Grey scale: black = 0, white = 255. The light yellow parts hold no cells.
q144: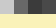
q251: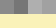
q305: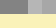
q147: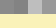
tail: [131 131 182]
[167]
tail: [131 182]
[167]

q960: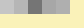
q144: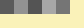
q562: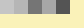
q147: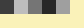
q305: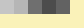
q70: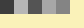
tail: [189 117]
[ 39 159]
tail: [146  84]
[167 117]
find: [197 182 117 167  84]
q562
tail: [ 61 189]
[117  39 159]

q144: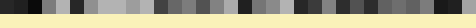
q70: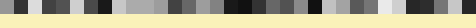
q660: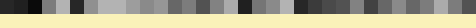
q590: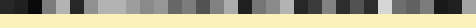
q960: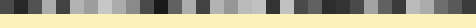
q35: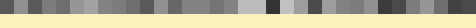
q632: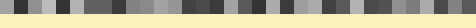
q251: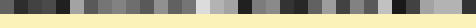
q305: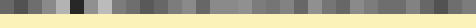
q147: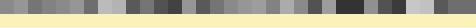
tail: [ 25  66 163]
[179 179  51]
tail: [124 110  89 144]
[103 130 130 117 130 187 187  51 193 157  74 157 130 124 144  59  74 124
 150 110  66  74]
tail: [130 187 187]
[ 51 193 157  74 157 130 124 144  59  74 124 150 110  66  74]
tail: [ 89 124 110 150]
[163 130 124 110  89 144 103 130 130 117 130 187 187  51 193 157  74 157
 130 124 144  59  74 124 150 110  66  74]
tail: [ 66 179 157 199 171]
[138  74  25  97 171  66 179 150 187 193  51 193  74  97  45  51  74 163
  97  59 187 171 110  89  59]
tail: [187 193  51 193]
[ 74  97  45  51  74 163  97  59 187 171 110  89  59]

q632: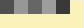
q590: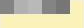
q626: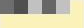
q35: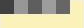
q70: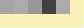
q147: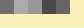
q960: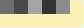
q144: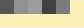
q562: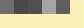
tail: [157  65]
[124]
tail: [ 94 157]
[102]
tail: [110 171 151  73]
[102]
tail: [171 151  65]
[171]
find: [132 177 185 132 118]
q590
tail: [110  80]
[193 102 193]

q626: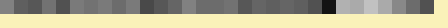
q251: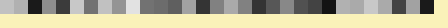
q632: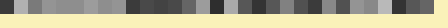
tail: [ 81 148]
[136 185  52  87 101]
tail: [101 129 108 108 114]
[ 87 101  95 101  95  81  19 177 170 193 170 136 108  81]
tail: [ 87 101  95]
[101  95  81  19 177 170 193 170 136 108  81]
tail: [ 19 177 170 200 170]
[ 67 162  26]
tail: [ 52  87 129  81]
[ 59 136  81 148 136 185  52  87 101]
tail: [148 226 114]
[108  95 162  52 129 170 129  52  87 136  81  67  19 177 170 200 170  67
 162  26]

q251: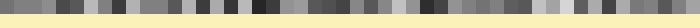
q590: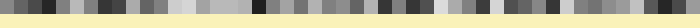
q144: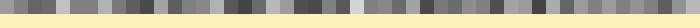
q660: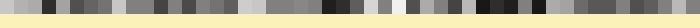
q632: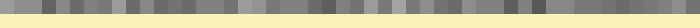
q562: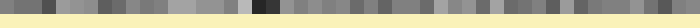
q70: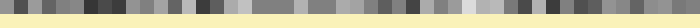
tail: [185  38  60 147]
[155  88  80  68 135  88 135 193 147  46  68 147 128 115 128  94  88 193
 163 213  94 171  68 171 121 128  88 128 163]
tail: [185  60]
[ 94 171 193 128 128 128 178 128 128 171 163 128  94 128  68 171 128 155
 219 178 185 121  74 178  60 128  80  94 147 135 100 141 147 121 128]
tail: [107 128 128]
[115 155 147 121 128 128 107  94 128 115 155 121 163 121 141 115 107 141
 128 128  94 128  88 135 135 121 121 115 107 115 121 128 141 115]

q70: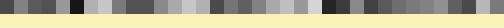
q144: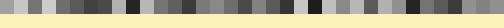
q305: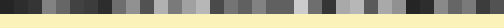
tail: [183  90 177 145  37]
[116  90  60 145 130 145]
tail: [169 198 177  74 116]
[ 96 130 169 191 153 212  37  60 137  66  90 110 122 130 145  96  74 183
 122]
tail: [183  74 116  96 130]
[ 96  96 204 110  53 169 183  90 169 145  37  45 137 102 122  60  82]

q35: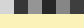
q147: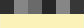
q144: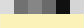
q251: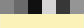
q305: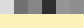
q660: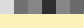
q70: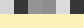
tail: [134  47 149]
[142]
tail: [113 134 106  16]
[213]
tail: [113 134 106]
[ 16 213]

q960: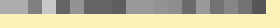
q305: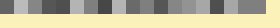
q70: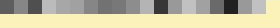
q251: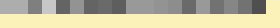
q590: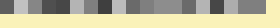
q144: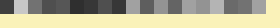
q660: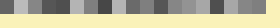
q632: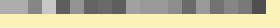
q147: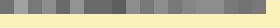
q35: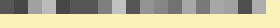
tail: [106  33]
[153 193]
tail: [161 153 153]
[141 106 153 114 134 120  79]
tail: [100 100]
[ 94 153 153 147 141 106 153 114 134 114  86]

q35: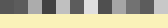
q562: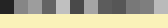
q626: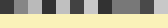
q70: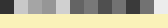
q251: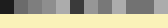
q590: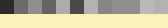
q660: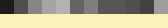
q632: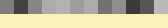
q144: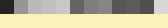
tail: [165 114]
[ 92 200]
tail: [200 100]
[126 134  86  92  79 215]

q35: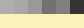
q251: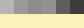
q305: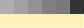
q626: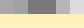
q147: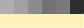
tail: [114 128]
[52]
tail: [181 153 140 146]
[93 60]
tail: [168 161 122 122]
[181 219]
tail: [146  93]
[60]
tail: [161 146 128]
[122  52]
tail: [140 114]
[122  46]
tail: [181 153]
[140 146  93  60]

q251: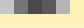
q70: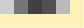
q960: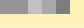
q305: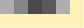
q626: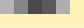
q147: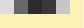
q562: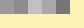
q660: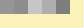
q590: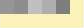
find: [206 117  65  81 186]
q70
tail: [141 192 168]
[117]

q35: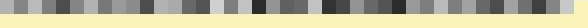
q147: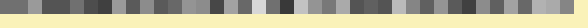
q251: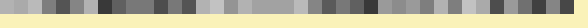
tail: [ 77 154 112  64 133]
[71]
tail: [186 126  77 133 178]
[120 154 140  77 178 170 104  84 208 126 194  43 148  96 104 194  51  71
 148 104  84  43 154 126 186 126 162 104  77 162 112  64 133 200]
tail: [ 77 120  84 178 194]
[148 178 162 162 162 186 133  90 120  96  57 154 140 154 126 178 126 194
 170  77 154 112  64 133  71]
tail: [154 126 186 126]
[162 104  77 162 112  64 133 200]
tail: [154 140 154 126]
[178 126 194 170  77 154 112  64 133  71]
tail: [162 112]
[ 64 133 200]

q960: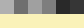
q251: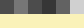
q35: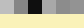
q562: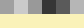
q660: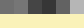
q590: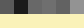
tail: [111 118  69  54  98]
[182]
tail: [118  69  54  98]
[182]
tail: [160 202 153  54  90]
[182]
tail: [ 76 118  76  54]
[ 98 208]

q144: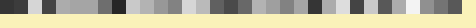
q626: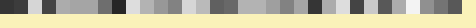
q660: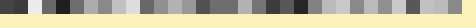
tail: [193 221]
[104 144 179 152  81 110 110 179 116  60  88  38 130 186 201 137 186 144
 201  88 193 186 137]
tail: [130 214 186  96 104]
[179 179 159 130 165  53 172 221  68 201  88 172 243 144 116  88]
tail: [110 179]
[116  60  88  38 130 186 201 137 186 144 201  88 193 186 137]

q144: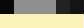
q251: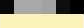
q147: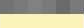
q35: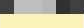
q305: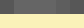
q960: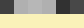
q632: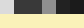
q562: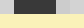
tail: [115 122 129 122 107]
[122]
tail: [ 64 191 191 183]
[49 64]
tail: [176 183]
[176  49  72]
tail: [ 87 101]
[101 101  94  87]
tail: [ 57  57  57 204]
[211]
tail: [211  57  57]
[ 57 204 211]

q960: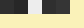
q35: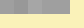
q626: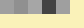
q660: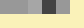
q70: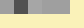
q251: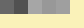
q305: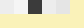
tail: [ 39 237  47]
[53]
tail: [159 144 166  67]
[159]
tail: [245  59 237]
[229]
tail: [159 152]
[166 159 159]
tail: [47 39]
[237  47  53]

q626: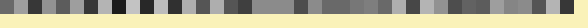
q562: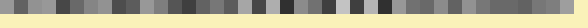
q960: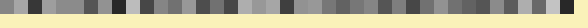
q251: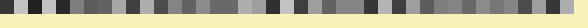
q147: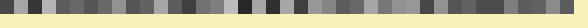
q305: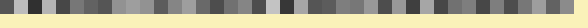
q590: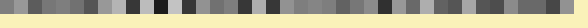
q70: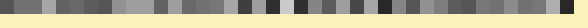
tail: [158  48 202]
[ 48 133  92 158  71 166  40 133  85 146 126  92  85 119 113 139 113 119
 174  40]
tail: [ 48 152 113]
[105 139  98 146 119 105 105  98 119 126 158]
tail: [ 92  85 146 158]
[158  98 158 105 113 119 166  63 158  48 202  48 133  92 158  71 166  40
 133  85 146 126  92  85 119 113 139 113 119 174  40]
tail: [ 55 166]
[ 85  92 126 119 152  77 152  63 166  71 113 126  71 126  77 119 158  98
 139]
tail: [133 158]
[105  77 113 133  77 195  55 166  85  92 126 119 152  77 152  63 166  71
 113 126  71 126  77 119 158  98 139]
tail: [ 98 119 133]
[ 85 126  71 113 146 113  98  85 139  92 174 105 195  40]
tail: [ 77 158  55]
[174]

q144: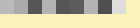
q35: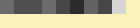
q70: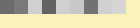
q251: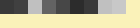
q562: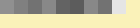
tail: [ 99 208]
[200 114 208 214]
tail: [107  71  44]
[ 99  71 214]

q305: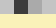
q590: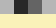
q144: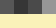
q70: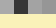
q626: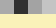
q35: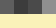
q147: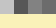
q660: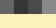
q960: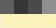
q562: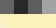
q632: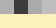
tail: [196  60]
[170 196]
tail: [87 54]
[ 74 150]
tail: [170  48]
[163 196]
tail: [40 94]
[163]
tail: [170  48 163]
[196]
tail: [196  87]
[130 108]
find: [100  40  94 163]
q562

